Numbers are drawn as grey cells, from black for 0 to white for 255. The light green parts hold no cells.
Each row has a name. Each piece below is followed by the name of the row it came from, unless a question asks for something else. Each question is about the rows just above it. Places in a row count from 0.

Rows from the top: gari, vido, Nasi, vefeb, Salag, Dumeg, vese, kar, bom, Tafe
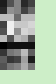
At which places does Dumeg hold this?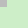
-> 0 2
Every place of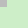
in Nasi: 0 1 3 4
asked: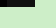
vese
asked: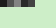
gari
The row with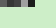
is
bom
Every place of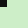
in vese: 1 2 3 4
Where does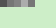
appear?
Tafe

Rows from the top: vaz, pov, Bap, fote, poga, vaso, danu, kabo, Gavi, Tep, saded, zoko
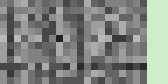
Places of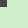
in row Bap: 1 4 6 11
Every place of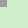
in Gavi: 0 9 17 19 20
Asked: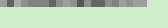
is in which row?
Gavi
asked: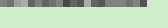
vaz
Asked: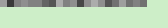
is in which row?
kabo
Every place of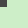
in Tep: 0 1 2 5 16 17 19

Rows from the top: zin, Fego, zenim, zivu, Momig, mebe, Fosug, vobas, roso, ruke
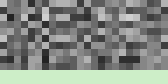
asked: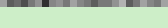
vobas
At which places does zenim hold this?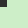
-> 4 12
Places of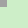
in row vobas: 0 10 20 23
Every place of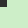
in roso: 1 14 17 18 19
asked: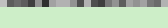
mebe
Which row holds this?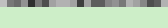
zin

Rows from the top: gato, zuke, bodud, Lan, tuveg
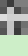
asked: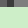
gato
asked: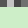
zuke
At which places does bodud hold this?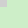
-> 1 2 3

